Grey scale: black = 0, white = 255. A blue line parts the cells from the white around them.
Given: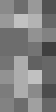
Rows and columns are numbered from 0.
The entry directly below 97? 193
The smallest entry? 63
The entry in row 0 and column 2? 153
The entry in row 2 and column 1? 109
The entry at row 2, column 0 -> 109
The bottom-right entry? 103
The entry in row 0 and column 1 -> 109
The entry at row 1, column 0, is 153
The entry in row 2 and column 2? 146
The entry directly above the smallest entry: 130

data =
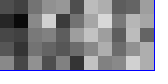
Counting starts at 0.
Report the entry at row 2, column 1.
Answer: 65
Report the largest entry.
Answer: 216
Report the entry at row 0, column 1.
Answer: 65
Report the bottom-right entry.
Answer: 174
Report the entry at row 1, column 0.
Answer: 38
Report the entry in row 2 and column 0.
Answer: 71
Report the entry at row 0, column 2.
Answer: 115
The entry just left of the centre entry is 93
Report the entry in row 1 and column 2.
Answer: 137
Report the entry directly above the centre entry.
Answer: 115
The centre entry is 158
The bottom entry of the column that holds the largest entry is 129
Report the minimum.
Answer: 10
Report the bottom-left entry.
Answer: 137

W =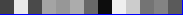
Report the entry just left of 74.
233
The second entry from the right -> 131
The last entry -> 90
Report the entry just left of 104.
172

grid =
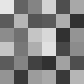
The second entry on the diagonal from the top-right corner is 174
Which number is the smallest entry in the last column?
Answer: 49
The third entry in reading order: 132
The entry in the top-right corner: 168
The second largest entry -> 224
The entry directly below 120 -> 132
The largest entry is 230
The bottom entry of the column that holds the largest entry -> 148
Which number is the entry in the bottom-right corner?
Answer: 182
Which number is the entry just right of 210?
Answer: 78

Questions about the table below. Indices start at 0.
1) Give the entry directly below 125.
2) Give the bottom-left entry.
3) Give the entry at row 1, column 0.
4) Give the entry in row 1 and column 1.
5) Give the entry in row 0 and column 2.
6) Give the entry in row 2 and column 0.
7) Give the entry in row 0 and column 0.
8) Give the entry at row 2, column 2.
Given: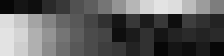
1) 35
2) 227
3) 221
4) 200
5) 14
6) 227
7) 7
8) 176

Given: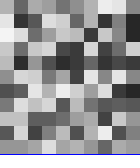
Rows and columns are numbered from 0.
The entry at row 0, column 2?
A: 171
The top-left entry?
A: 179
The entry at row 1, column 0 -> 229
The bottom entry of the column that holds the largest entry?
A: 150
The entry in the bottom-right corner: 158
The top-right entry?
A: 135
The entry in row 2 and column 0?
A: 244
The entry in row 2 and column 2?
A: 109
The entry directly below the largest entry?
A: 200
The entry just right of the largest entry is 221

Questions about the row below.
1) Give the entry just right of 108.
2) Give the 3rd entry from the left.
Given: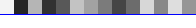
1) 215
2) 181
